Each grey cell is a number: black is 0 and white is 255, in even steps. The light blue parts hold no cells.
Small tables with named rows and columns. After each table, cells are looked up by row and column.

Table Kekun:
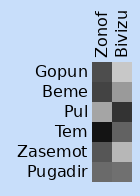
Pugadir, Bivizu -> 112
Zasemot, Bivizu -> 183
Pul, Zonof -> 165
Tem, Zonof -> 20
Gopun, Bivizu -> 200
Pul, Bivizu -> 51
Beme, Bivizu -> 154
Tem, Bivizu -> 98
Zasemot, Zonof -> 86
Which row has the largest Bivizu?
Gopun

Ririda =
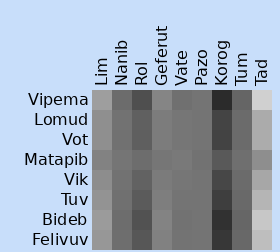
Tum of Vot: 107
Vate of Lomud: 118
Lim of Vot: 143
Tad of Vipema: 208
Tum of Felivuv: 104
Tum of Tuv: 105
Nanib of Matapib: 117
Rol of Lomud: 96
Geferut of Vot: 124
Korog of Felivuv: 55

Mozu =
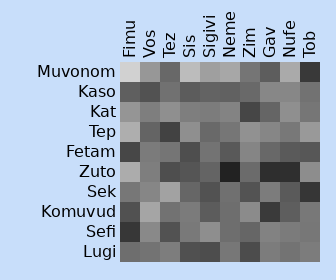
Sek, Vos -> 134
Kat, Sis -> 126
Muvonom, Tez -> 104
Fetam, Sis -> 78
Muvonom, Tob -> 57
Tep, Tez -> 66
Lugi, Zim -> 76
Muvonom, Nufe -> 170
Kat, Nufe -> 143
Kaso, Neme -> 97
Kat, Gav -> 101
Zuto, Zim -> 107
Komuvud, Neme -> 110
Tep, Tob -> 153
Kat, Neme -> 131
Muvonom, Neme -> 167
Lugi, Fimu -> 110
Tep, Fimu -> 174
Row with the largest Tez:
Sek

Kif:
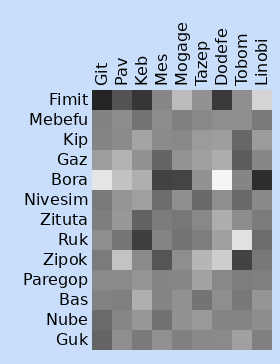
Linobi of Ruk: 108
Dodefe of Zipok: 205
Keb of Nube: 152
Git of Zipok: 123
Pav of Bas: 127
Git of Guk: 100
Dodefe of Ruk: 160
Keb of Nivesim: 159
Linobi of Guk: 128
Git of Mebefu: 131
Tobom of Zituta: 141
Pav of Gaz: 179
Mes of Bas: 132
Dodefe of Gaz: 173
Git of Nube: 107
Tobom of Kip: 103
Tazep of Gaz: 160
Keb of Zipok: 138
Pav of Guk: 143

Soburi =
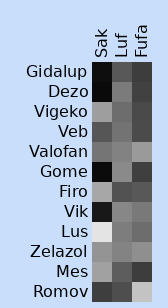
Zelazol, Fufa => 143
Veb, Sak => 86
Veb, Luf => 115
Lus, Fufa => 109
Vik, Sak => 24
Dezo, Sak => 10
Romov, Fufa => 195
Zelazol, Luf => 131
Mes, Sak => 161
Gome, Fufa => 63

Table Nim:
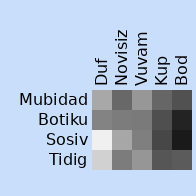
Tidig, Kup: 86
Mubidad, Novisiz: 104
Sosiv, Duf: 240
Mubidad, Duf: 168
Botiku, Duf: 131
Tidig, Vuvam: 150
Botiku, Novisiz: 124
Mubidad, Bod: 81

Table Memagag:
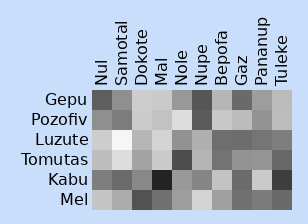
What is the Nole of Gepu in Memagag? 152
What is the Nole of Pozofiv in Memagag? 221
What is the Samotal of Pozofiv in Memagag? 124
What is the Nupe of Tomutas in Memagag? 181
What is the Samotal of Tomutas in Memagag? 221
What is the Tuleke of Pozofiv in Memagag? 189
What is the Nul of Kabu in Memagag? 126
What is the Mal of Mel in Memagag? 112
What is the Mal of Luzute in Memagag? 212
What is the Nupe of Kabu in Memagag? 133
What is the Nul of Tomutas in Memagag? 190
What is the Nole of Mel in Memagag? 157
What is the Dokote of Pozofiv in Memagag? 203
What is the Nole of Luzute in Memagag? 146
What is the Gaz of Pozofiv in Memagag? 188
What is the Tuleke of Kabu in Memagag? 62
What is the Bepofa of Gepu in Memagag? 182
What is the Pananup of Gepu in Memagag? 157

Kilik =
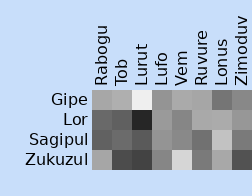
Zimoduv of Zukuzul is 82
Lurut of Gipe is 239
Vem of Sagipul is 137
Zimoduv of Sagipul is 122
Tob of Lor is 96
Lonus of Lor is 171
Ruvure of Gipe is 166
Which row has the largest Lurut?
Gipe

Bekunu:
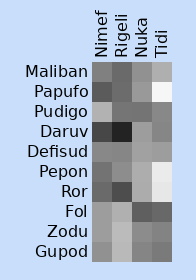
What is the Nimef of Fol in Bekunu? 157
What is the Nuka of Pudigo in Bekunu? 116
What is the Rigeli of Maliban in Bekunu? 106
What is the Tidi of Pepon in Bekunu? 235
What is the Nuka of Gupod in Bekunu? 133
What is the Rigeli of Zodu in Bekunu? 187
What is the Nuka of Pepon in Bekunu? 173
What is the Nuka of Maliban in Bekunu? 145
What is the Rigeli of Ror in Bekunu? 77
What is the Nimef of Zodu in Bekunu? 157
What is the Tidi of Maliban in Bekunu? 175
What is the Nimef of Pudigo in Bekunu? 178
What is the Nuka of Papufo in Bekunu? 153
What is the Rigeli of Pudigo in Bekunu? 117
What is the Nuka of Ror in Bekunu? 172
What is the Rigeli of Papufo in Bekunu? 108

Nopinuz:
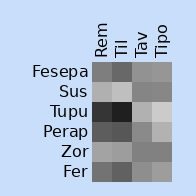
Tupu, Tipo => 203
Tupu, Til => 31
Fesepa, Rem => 126
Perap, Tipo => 178
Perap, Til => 87
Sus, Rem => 176
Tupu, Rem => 53
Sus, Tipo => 135
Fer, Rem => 115
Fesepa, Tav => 146
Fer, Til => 97
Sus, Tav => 133
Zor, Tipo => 129
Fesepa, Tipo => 150
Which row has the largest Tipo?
Tupu

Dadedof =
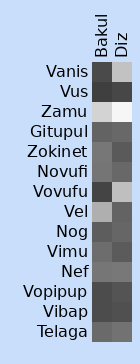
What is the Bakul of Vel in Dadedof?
175
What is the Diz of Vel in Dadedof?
99
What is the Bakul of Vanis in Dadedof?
74
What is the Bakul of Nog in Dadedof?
93
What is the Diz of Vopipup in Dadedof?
84
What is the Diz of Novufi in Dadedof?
104
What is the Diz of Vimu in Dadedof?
91
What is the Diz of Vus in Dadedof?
71
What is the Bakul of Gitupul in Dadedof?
99
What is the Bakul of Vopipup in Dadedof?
76
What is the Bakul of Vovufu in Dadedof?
68
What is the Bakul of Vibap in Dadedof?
76
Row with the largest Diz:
Zamu

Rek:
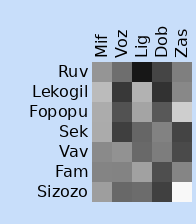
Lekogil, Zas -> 136
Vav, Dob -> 125
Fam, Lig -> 161
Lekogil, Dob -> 50
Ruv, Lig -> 23
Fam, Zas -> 133
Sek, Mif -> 171
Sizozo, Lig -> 108
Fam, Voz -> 131
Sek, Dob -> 130
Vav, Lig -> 105
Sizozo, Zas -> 248
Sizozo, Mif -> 158

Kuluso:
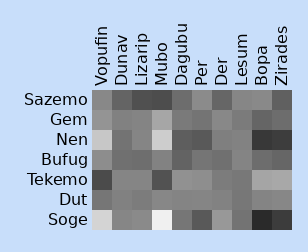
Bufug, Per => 117
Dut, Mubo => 135
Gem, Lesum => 123
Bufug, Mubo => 130
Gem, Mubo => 166
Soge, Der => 152

